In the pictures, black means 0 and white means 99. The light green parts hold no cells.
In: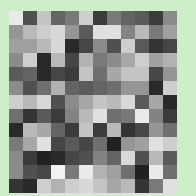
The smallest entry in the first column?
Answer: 16
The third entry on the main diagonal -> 72
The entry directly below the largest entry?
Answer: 69
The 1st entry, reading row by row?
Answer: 91
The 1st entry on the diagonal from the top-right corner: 54
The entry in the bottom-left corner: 20
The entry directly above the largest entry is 16
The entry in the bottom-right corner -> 87
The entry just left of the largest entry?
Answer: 27
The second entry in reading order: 31
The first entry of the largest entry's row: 54
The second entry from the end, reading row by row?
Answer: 47
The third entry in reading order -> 76
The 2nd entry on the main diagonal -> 72
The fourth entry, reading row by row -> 39
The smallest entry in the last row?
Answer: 16
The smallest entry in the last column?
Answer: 16
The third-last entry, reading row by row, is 20

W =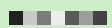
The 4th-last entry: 92
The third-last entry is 35
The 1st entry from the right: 26
